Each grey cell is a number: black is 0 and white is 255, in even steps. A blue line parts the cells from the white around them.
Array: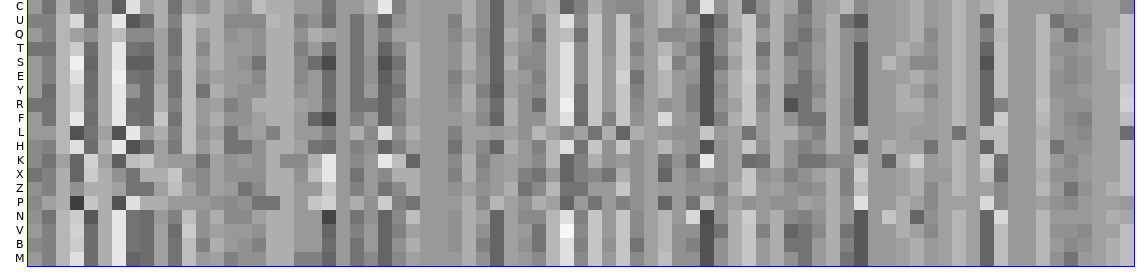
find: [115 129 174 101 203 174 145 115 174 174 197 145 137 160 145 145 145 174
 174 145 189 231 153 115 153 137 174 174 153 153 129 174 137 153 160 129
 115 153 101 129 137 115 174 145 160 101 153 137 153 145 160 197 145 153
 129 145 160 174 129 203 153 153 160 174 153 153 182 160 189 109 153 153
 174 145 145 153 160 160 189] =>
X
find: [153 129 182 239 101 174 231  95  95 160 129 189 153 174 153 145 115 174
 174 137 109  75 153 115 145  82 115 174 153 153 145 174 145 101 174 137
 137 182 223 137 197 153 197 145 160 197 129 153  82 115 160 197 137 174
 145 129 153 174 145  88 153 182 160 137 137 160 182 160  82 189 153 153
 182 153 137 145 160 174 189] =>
S
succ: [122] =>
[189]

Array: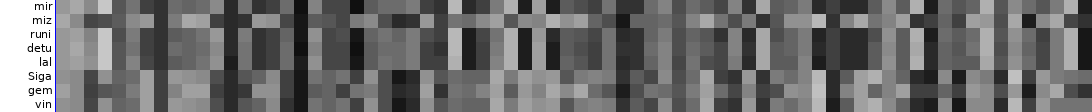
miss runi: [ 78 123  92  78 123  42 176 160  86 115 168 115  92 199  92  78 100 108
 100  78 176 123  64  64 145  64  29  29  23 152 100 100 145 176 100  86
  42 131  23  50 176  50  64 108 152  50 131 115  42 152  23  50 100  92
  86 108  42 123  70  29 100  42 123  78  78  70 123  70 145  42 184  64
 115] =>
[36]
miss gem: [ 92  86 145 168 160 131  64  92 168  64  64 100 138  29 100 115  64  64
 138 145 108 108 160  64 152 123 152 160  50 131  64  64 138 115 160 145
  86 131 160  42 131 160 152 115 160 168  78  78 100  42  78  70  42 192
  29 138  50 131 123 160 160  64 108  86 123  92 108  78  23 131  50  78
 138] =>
[56]

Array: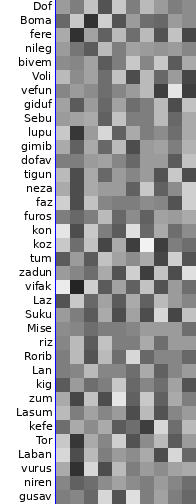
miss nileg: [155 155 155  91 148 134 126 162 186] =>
[118]
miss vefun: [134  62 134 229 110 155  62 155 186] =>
[140]
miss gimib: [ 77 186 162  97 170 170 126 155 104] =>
[178]
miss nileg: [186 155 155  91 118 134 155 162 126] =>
[148]

